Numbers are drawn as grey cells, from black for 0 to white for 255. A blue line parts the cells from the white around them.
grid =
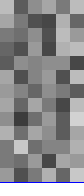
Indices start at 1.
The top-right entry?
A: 188
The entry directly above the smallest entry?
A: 102
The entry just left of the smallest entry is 142
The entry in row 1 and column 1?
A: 188
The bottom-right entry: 200
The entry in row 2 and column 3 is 80
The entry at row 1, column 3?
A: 142
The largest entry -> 210
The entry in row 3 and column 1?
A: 122
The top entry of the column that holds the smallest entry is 92
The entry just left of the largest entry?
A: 92
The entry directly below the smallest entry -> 111
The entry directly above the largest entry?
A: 188
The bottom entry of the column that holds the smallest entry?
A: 80
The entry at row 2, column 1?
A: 166

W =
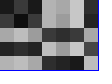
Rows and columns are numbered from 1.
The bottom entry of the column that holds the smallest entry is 189
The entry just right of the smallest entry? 58
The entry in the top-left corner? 25
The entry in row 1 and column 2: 58
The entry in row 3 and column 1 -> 168
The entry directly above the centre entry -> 179
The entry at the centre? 58
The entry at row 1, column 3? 25
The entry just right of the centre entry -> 46
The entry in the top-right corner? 46

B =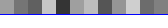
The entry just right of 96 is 198
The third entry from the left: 96
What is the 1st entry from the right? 128
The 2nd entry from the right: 108

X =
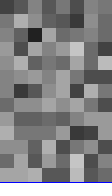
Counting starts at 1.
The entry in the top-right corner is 119
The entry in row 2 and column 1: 119
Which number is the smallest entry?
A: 33
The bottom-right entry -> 107
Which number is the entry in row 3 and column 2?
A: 97
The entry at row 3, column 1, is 131
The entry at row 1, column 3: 131
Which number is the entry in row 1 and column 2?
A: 87
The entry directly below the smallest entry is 165
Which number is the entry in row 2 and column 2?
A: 175
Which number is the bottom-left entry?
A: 165
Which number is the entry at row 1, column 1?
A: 66
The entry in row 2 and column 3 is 142

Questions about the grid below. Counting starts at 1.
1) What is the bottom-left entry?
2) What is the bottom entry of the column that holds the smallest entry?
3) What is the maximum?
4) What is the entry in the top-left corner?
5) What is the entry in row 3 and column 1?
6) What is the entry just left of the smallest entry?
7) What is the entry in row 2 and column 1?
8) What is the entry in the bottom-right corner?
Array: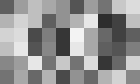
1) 115
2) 179
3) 243
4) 95
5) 211
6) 231
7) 179
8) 135

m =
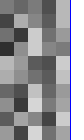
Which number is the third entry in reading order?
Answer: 123
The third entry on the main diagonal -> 204
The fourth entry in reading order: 79
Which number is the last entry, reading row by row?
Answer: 164
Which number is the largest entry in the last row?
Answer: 214
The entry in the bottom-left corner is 154
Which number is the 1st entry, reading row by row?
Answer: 123
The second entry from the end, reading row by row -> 113
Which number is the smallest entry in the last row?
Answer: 68
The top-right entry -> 184
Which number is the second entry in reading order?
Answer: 103

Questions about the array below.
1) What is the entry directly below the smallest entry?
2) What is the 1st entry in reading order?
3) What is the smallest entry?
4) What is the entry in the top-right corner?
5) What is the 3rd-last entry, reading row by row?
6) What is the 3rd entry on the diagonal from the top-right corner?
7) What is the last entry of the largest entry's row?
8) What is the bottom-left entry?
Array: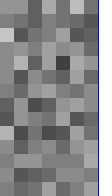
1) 96
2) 148
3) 64
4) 115
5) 106
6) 160
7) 96
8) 127

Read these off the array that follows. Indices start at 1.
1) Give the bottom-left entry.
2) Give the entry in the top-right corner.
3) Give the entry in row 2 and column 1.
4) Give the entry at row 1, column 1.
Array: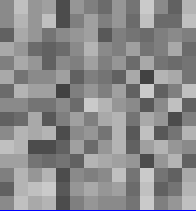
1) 138
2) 180
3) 138
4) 138

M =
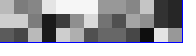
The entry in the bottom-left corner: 91
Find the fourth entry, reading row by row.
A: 228
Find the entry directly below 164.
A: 71
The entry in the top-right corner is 38
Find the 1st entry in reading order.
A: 186
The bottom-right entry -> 152
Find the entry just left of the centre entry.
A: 143
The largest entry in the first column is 206
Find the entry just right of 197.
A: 50
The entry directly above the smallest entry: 143
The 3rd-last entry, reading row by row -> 14
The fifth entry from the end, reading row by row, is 103
